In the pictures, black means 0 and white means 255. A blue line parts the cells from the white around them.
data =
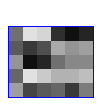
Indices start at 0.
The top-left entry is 112
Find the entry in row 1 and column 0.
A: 90
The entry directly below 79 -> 37
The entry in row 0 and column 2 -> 213
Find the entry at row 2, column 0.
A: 148
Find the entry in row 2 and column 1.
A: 16

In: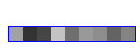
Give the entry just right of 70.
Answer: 195
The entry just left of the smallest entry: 162

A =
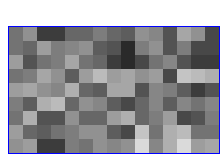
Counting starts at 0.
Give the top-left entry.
115
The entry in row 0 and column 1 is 145
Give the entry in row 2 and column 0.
157
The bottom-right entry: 166
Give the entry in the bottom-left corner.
145
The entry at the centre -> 166
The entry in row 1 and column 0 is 115
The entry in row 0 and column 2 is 60
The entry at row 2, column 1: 83
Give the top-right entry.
72
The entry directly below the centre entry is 93
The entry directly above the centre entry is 157

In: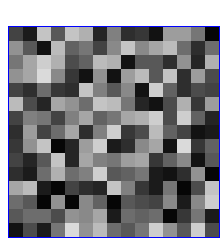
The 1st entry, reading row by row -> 67
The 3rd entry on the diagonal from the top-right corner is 146
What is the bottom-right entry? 76
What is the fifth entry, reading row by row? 196
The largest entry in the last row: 218
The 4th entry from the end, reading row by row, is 146
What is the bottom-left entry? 18
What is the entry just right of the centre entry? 55
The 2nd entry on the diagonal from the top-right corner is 46
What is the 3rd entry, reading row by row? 196
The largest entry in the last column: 206
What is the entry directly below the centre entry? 27
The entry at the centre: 206
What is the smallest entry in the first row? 6
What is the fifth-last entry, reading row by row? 206
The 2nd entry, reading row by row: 27
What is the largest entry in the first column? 187
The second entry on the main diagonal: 88
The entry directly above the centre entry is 118
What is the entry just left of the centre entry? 128

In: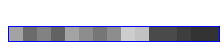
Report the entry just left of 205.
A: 141
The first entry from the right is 51
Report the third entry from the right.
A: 62
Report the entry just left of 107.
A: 163

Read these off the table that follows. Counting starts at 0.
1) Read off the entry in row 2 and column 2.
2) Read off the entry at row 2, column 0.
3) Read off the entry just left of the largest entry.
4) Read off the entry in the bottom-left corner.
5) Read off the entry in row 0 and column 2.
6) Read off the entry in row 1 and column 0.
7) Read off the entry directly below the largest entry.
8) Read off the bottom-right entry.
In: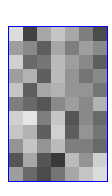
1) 117
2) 208
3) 208
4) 158
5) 167
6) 158
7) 178
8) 220
